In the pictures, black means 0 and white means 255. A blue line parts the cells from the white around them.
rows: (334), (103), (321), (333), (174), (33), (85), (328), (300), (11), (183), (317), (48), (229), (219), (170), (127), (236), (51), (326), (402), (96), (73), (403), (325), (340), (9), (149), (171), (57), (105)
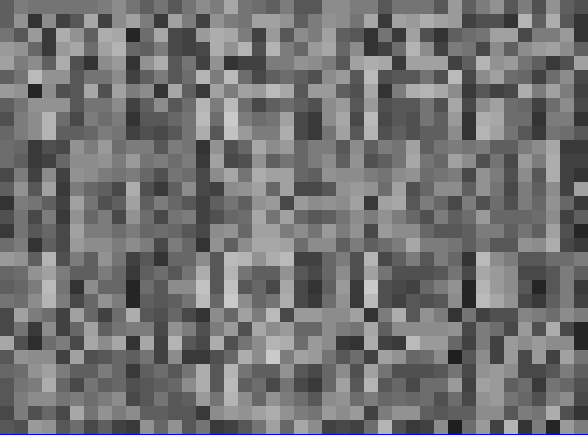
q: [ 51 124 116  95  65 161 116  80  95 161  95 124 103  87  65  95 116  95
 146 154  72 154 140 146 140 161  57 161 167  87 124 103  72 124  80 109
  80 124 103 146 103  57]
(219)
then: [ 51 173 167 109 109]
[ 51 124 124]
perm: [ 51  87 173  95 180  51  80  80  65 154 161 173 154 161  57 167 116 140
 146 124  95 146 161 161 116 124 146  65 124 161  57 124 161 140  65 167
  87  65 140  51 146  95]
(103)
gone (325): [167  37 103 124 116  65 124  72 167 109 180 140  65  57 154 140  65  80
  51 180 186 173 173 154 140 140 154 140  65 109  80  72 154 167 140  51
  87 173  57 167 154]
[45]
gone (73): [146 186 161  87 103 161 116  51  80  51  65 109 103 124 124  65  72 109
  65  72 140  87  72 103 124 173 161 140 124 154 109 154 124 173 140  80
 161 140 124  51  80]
[132]
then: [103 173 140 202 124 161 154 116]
[ 87 109  65]
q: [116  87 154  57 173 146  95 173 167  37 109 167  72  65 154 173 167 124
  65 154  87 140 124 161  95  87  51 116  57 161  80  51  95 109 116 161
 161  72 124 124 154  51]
(321)

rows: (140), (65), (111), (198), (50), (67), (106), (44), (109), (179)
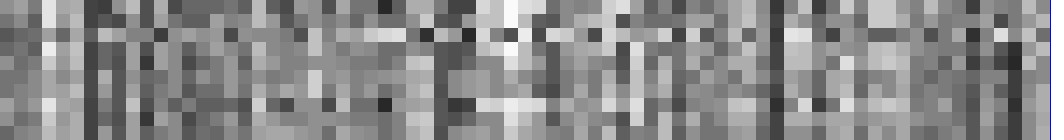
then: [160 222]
[103 130  74]
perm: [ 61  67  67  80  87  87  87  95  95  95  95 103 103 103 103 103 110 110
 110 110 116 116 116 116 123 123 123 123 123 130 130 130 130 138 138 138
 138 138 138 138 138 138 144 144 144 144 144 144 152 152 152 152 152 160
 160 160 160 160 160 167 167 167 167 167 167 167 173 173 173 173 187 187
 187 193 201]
(179)
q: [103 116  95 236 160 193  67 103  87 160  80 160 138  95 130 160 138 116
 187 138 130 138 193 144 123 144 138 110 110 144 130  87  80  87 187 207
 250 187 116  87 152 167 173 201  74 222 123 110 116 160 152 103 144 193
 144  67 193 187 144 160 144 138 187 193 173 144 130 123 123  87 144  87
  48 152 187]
(198)
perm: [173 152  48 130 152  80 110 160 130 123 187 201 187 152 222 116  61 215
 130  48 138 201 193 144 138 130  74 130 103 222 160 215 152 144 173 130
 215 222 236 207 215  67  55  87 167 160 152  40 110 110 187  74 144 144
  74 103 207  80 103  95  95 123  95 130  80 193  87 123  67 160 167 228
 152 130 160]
(44)
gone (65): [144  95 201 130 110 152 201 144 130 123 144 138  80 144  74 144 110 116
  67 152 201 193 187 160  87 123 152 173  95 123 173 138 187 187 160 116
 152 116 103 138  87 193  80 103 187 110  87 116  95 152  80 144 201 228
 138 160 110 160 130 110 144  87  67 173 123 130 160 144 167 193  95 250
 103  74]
[181]

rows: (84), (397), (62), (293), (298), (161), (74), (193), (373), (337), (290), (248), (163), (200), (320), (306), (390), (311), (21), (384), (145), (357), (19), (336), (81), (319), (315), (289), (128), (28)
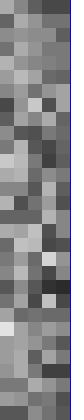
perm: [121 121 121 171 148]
(289)
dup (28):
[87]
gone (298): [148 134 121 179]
[128]
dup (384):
[134]
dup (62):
[140]

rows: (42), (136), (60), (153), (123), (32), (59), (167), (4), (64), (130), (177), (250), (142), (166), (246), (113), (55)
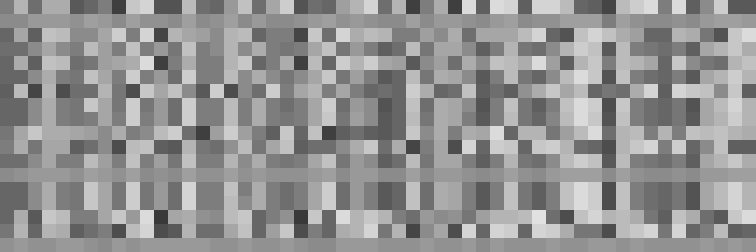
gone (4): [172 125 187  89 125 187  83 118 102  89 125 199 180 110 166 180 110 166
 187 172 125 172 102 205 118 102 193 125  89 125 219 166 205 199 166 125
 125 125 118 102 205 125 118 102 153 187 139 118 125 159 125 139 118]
[133]
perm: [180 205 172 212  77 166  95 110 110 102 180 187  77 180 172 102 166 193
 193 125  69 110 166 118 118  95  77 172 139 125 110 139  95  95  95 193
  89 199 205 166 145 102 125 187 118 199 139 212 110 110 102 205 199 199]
(130)
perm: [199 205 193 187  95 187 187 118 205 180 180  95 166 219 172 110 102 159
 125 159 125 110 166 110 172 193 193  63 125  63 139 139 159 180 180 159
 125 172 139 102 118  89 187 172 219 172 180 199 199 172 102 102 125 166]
(123)
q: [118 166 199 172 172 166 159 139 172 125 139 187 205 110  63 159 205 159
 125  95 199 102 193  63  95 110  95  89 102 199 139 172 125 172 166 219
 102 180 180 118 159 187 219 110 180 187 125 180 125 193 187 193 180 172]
(64)

